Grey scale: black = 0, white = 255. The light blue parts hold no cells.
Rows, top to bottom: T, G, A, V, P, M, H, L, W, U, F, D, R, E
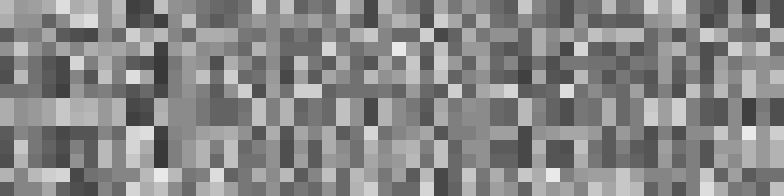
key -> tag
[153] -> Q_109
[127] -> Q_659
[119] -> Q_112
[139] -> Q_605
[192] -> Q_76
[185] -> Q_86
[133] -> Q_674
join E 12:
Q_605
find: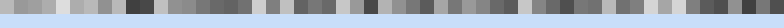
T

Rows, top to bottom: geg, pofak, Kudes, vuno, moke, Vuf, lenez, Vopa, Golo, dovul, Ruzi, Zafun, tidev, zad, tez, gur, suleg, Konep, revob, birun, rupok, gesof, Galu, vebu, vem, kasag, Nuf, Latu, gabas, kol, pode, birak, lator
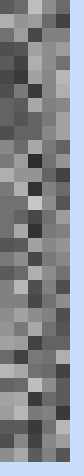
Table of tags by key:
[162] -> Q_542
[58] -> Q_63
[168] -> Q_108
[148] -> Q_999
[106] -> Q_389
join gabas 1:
Q_108
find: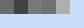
kasag
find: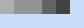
tidev

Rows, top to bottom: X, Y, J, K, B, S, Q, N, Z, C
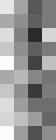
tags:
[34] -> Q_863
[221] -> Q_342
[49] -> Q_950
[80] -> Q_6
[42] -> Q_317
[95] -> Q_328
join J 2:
Q_317
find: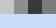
Q
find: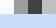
B
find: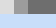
N
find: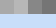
S

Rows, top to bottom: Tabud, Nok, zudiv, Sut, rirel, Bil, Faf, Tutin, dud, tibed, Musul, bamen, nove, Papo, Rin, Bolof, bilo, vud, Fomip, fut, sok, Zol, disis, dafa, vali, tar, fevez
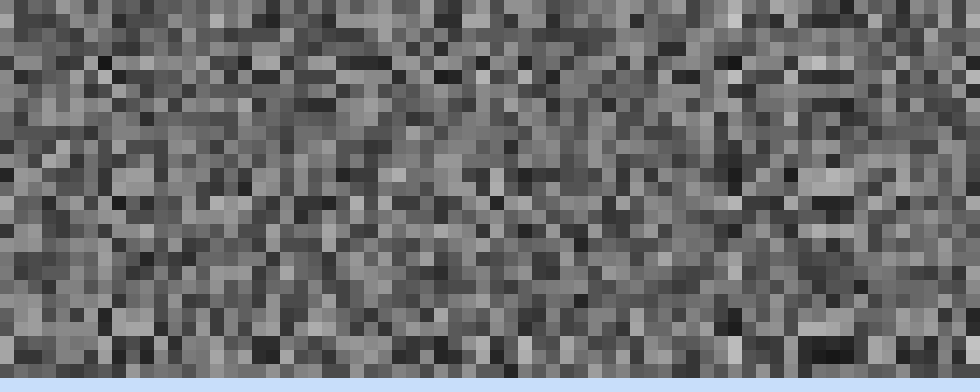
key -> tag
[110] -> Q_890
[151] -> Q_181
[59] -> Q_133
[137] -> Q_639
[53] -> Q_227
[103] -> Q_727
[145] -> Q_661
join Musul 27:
Q_133
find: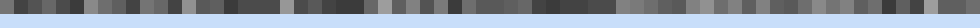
zudiv
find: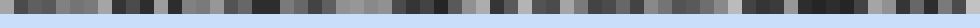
vali
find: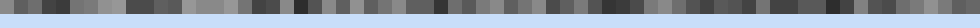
Bolof

